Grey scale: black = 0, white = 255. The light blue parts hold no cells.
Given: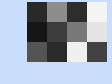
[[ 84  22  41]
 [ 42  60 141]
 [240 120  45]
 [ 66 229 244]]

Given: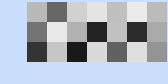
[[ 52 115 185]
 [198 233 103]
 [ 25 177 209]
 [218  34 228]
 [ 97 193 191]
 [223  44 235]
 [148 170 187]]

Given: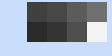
[[ 42  64]
 [ 53  71]
 [ 78  91]
 [243 111]]

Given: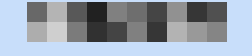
[[173 104]
 [207 180]
 [123  88]
 [ 49  33]
 [ 68 128]
 [128 110]
 [ 54  69]
 [179 145]
 [153  54]
 [133  80]]

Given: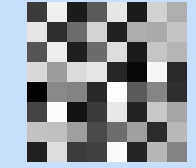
[[ 32 194  68   2 217  85 229  59]
 [221 191 251 137 157 237  45 239]
 [ 60 159  19 131 219  30 109  27]
 [ 65  74  59  40 230 108 211  91]
 [250 109 231 253  38 221  32 230]
 [ 37 160  35  91   8  26 173  27]
 [183  43 199 133 246 197 169 209]
 [131 184 165  46  41 181 196 174]]

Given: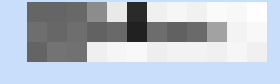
[[100 110 101]
 [115 103 101]
 [113 110 104]
 [239  98 140]
 [245 105 233]
 [248  33  42]
 [238 109 240]
 [242  97 246]
 [242 106 241]
 [240 162 250]
 [246 243 248]
 [240 248 254]]

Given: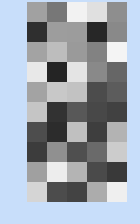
[[213 160  60  77 197 163 232 163  47 161]
 [ 76 237 144  44  50 200  36 189 157 119]
 [ 67 180  79 192  88 194 228 154 156 242]
 [172  74 106  62  72  76 137 130  39 224]
 [239  57 204 179  65  92 102 244 137 142]]

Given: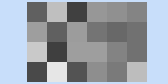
[[ 73 201 158  96]
 [230  63  96 191]
 [ 83 158 156  64]
 [142 158 116 151]
 [122 131 104 144]
 [189 113 113 132]]
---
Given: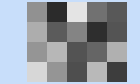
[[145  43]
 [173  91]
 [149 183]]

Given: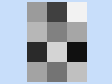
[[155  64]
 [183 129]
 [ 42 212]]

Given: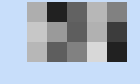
[[174  33]
 [199 154]
 [183  94]]

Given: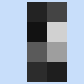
[[ 35  68]
 [ 18 209]
 [ 90 158]]

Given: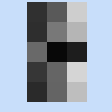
[[ 48  89]
 [ 46 120]
 [105   8]]

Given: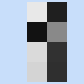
[[232  31]
 [ 18 137]
 [218  49]]

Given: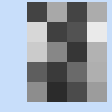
[[ 67 168]
 [215  64]
 [203 135]]

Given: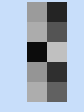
[[155  36]
 [172  84]
 [ 12 192]]

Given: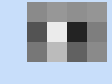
[[138 151]
 [ 83 235]
 [119 187]]
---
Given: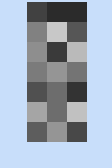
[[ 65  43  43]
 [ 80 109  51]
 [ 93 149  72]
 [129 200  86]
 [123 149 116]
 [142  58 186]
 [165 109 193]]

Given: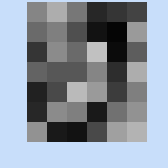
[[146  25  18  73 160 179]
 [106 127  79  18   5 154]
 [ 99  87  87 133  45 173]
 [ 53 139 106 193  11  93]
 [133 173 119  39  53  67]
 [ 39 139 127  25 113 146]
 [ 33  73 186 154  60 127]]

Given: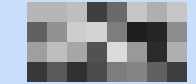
[[ 56  89  49  75 125 133  97  63]
 [159 190 167  82 219 153  43 175]
 [182 182 190  63 105 198 175 198]
 [ 97 146 205 211 125  30  37 140]]

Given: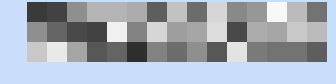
[[143 100  73  66 240 130 214 158 165 220  73 172 165 200 187]
 [ 58  66 143 180 180 172  94 194 108 214 137 151 248 187 114]
 [200 233 165  87 100  46 130 108 143  87 227 122 114 114  94]]

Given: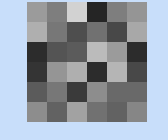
[[ 91 119  58 141 105 105]
 [175 119  78 113  72 168]
 [ 44  84  91 187 155  44]
 [141  98 162 113  98 134]
 [ 52 149 175  44 181  72]
 [155 126 210  37 126 149]]

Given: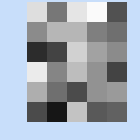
[[174 111  75 146 154]
 [139 182 182 127 111]
 [235 133 189 146  67]
 [ 75  22 195  89  97]
 [ 44  67 209 162 139]
 [222 119 229 250  81]]

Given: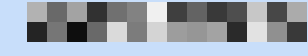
[[ 36 118  14 105 218 124 212 157 150 163  42 226 144  57]
 [178 105 163  49 112 130 240  63  99  57  78 199  71 171]]
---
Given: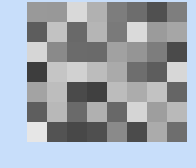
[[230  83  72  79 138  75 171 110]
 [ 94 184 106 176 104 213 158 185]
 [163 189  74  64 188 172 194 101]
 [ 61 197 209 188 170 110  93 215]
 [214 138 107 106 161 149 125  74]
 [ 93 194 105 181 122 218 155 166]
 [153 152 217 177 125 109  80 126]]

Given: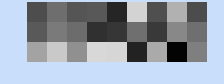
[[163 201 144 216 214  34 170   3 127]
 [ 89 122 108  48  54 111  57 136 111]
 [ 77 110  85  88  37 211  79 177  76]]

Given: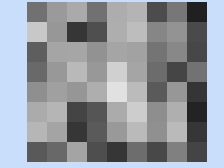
[[ 89 104 164  78  54 109  72 128  68]
 [182 164  54  90 153 186 144 186  54]
 [171 181  68  85 171 205 142 175  35]
 [143 160 150 174 225 187  90 151  53]
 [105 152 185 152 208 165 108  69 114]
 [ 94 165 166 146 165 162 116 136  71]
 [200 151  54  79 174 189 134 147  74]
 [113 154 170 113 173 180  76 119  32]]

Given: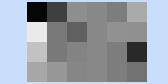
[[167 151 134 136 125 114]
 [194 121 131 136 125  41]
 [234 121  96 136 145 144]
 [  6  63 142 136 125 170]]

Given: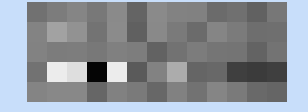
[[132 136 136 102 129 122 103 129 114 133 122 105 101]
 [114 236 222   5 236  90 130 172 101 104  63  59  63]
 [130 124 125 120 128 125  98 114 124 117 116  99 115]
 [131 162 146 115 139  96 137 122 107 133 123 110 111]
 [113 124 133 120 138 100 138 130 129 107 112  97 119]]

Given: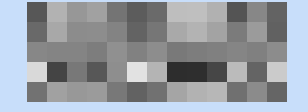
[[114 161 152 155 120  98 113 165 178 183 112 139 101]
 [217  68 120  87 142 226 180  45  46  70 187 100 203]
 [135 132 132 125 144 129 141 121 125 128 133 128 140]
 [105 168 140 141 131  99 118 169 179 163 123 155  97]
 [ 87 178 151 161 116  92 106 190 191 177  84 135  99]]

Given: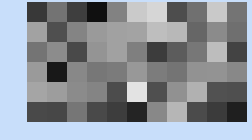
[[ 73  71 118  73  61  36 136 182  75  59  31]
 [165 157 139 132  76 227  79 145 177  81  79]
 [154  24 136 119 123 152 124 116 146 147 136]
 [116 140  73 148 161 127  60  92 119 189  67]
 [162  79 132 154 161 163 190 184 102 139 111]
 [ 56 115  62  16 130 202 214  77 112 201 116]]
